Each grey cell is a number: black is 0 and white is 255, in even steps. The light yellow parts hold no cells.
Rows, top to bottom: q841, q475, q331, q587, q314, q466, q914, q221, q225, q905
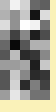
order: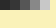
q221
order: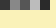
q466

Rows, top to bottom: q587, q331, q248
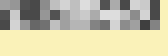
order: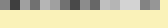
q248
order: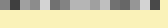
q248
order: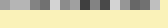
q248
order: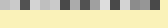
q587
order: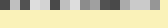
q331

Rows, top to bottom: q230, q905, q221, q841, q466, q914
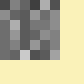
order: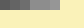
q905
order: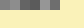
q841
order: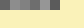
q841

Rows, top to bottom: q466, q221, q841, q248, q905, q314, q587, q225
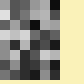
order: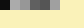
q466
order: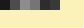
q587
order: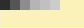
q314
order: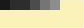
q225
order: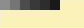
q587
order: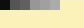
q466
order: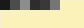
q587

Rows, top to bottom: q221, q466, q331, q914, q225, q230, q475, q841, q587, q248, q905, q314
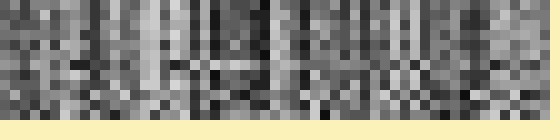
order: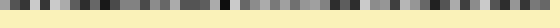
q314
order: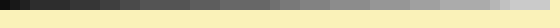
q841
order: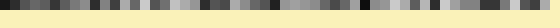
q841

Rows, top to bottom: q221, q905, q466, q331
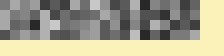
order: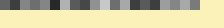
q221
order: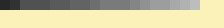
q331
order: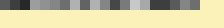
q466
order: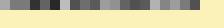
q331
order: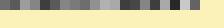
q221

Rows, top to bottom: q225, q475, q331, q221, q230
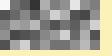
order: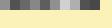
q475
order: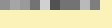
q230
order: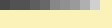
q221
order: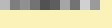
q331
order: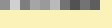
q331
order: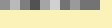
q230

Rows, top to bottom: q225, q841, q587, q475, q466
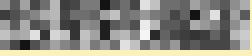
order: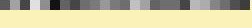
q841
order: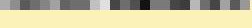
q225

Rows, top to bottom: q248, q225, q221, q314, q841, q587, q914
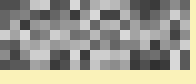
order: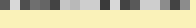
q587
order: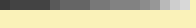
q225
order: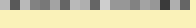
q221

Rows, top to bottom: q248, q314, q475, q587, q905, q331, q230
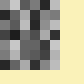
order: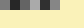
q314
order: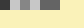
q905
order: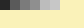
q248

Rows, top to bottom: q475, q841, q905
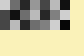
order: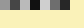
q475
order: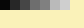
q905
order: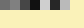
q841

